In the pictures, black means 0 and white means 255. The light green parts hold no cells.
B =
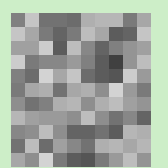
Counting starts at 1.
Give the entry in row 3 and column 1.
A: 160
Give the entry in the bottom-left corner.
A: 167
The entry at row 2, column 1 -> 197
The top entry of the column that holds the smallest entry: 182
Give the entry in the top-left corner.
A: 128
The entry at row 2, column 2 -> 167
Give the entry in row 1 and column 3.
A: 114
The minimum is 64
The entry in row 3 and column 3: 204
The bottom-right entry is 148
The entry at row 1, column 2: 197
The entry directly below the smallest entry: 85
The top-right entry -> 167
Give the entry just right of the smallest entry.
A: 148
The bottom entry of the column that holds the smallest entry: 154

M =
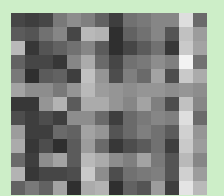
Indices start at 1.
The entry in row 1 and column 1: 70
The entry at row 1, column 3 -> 70
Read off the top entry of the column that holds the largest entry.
222
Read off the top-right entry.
106
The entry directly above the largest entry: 201
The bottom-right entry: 185
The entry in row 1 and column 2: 62
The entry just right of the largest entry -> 113
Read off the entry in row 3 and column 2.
55
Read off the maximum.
242
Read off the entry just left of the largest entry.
127
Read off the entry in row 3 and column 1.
185
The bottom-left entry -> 98
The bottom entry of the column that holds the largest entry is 228

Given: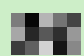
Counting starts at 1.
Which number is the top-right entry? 68
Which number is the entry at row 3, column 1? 60
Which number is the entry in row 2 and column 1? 167

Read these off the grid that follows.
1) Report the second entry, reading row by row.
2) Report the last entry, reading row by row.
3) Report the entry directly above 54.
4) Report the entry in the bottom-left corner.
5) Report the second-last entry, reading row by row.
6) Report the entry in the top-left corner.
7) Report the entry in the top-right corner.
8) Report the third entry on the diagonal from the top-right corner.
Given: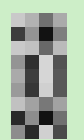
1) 178
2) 74
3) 61
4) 141
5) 208
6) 201
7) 170
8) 193

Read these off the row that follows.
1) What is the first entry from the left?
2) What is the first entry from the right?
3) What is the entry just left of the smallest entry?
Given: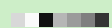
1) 216
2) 52
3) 250

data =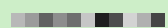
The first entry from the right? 69
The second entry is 155
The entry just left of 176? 211

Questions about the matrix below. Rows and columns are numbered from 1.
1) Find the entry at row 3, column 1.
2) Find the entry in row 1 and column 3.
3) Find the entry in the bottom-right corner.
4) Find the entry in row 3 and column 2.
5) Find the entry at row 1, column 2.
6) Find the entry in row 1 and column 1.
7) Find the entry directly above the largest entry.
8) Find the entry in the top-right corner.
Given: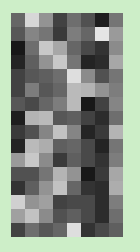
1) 24
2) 147
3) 95
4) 110
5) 215
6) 102
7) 30
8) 117

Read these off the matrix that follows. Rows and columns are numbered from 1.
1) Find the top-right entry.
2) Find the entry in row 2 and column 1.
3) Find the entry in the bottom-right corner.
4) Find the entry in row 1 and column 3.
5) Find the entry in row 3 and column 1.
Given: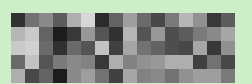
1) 92
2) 182
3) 122
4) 137
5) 201

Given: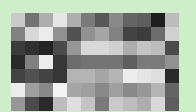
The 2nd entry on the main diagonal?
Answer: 216
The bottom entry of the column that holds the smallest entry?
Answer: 216
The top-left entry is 202
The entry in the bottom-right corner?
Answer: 94
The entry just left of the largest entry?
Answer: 137
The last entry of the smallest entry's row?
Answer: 188
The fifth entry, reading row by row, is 173
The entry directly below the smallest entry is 108
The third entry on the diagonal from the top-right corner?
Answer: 195
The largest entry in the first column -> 236
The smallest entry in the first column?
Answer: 42
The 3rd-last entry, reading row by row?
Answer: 173
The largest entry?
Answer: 243
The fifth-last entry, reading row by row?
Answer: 202
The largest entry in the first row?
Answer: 229
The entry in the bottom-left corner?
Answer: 151
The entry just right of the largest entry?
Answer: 165
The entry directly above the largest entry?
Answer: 54
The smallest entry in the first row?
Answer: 30
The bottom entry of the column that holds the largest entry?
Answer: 188
